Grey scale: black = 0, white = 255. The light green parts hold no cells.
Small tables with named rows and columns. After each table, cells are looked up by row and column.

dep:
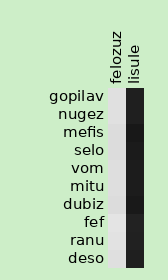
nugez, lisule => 31
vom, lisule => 28
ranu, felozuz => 226
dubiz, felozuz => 220
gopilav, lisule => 31
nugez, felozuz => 224
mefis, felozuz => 220
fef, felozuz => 228
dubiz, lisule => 25
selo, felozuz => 220
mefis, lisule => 24
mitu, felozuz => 222

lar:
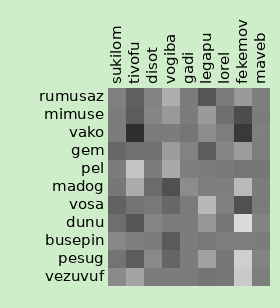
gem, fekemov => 156
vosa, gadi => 123
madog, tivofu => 171
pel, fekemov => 117
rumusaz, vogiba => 174
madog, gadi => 140
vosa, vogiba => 103
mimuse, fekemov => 76

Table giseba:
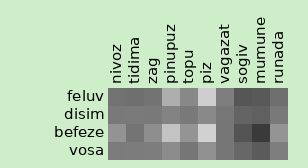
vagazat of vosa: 118
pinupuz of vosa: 140
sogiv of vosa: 103
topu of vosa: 118
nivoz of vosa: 123
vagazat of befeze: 118
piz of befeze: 209
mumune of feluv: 89
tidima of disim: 122
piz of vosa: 145
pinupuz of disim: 131
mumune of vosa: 91
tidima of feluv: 111
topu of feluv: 136
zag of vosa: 125
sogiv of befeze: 84
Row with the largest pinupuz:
befeze

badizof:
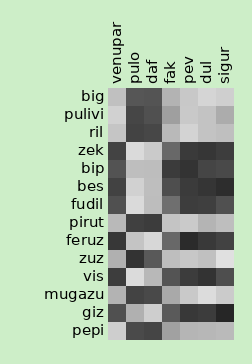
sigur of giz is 38
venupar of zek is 67
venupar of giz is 80
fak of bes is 78
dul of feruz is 57
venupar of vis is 61
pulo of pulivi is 70
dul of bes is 53
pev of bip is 51
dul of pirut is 180
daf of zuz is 89
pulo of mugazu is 67
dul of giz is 60
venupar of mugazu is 179
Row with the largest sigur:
zuz

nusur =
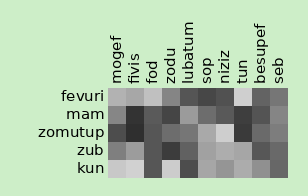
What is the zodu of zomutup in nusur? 109
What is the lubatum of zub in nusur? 97
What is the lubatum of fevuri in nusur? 85
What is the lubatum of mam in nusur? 155
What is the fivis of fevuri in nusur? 167
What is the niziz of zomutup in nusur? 206
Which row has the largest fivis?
kun

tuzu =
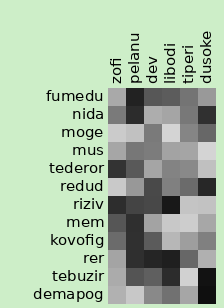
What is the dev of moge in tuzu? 122
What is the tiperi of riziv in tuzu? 196
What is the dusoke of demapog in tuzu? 15
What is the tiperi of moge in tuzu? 133
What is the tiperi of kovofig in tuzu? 158
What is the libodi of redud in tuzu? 128
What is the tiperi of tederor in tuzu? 137
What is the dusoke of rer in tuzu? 176
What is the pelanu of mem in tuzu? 47
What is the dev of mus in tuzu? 124
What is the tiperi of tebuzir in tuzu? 209
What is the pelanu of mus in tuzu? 119
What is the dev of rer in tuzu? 37
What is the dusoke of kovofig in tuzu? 128
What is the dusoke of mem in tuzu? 167
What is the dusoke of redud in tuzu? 39
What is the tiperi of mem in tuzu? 205

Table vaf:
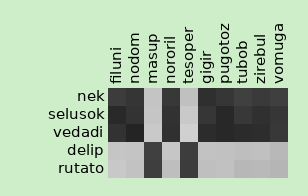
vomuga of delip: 184
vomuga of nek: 63
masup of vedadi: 201
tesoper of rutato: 60
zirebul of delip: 192
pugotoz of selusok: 40
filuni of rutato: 200
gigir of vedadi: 44
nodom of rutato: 194
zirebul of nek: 58
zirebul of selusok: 48
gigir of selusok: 54
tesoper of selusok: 201
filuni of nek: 60
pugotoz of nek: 54
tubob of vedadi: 43

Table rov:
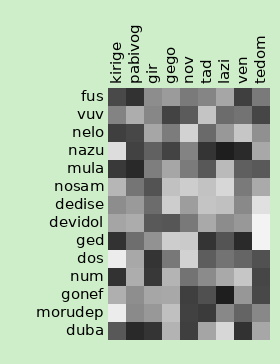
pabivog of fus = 50
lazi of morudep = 136
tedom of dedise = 224
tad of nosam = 194
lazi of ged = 84
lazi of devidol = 140
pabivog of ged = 110
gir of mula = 126
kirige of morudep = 236
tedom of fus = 122
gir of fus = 141
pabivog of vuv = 173
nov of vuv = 91
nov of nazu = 131
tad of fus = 133
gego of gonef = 168
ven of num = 198
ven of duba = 50
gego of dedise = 205
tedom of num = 70

